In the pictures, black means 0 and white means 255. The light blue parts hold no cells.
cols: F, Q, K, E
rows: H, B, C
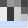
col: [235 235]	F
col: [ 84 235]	F
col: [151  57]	Q

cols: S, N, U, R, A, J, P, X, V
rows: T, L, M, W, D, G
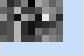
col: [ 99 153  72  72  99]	S
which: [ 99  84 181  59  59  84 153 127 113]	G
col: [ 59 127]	A
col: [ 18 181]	U
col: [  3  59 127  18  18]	A
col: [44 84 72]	N

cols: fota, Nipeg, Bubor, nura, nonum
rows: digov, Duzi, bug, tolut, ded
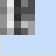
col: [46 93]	Bubor
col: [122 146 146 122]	fota
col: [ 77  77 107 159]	nonum

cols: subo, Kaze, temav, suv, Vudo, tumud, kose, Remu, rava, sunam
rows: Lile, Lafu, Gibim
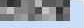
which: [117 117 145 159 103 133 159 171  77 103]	Gibim
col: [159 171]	Remu

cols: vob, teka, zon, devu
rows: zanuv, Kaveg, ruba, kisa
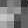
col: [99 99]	devu
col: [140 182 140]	teka
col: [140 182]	teka
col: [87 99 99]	devu

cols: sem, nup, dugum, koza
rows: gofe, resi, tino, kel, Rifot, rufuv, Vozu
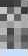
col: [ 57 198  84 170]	sem
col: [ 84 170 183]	sem
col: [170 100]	dugum

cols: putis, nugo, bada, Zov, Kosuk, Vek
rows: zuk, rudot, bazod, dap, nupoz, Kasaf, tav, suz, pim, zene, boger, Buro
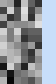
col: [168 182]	nugo
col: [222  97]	Vek
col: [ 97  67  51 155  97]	Kosuk
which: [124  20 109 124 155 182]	boger
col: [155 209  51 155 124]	nugo
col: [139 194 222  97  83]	Vek
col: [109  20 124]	putis

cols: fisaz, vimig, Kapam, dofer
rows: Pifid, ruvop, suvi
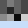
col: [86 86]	fisaz
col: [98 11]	Kapam
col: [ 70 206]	dofer

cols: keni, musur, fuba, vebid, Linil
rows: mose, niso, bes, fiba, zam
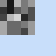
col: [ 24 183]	musur
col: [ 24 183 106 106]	musur
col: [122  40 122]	vebid

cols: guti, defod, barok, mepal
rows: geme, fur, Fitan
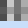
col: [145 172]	mepal
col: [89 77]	guti
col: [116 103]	barok
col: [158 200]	defod

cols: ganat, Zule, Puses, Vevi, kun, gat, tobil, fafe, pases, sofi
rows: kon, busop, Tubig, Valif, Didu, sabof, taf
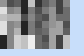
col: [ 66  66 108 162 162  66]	pases
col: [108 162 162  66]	pases
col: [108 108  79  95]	sofi

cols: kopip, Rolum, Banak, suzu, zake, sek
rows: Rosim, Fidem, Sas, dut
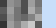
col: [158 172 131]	zake
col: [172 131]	zake
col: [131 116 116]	Banak
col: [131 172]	sek
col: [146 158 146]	Rolum
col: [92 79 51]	kopip

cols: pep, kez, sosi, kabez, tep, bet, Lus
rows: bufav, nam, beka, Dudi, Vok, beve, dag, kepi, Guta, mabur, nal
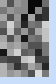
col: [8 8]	tep
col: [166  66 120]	kez
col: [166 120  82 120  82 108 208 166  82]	tep
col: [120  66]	Lus
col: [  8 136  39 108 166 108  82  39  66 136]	bet
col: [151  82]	kez
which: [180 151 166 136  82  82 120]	dag

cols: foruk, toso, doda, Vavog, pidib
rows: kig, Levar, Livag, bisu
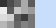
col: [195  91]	doda
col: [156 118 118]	pidib
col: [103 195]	doda
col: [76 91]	toso
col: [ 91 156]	pidib
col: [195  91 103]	doda

